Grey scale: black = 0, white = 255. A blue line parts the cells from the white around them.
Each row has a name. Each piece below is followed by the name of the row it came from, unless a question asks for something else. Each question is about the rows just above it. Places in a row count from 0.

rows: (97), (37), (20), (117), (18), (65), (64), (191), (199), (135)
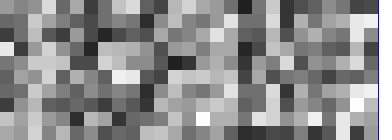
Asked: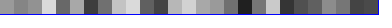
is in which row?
(97)
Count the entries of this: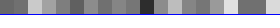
20
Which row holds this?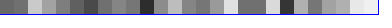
(37)
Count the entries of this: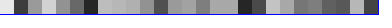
27

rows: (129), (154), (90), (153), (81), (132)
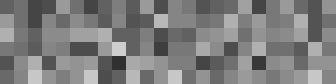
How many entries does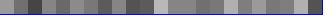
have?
23
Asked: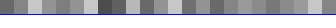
(132)
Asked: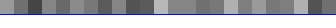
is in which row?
(154)

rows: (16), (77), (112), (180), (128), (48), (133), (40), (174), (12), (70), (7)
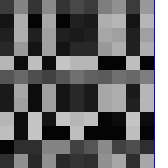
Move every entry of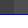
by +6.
[71 84]
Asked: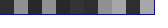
(7)
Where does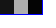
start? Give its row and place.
(77), 0
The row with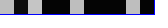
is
(12)
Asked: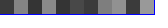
(16)
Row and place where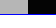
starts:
(128), 5

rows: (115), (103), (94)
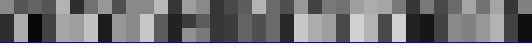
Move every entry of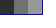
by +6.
[ 52 119 157]
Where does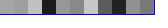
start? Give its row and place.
(94), 4

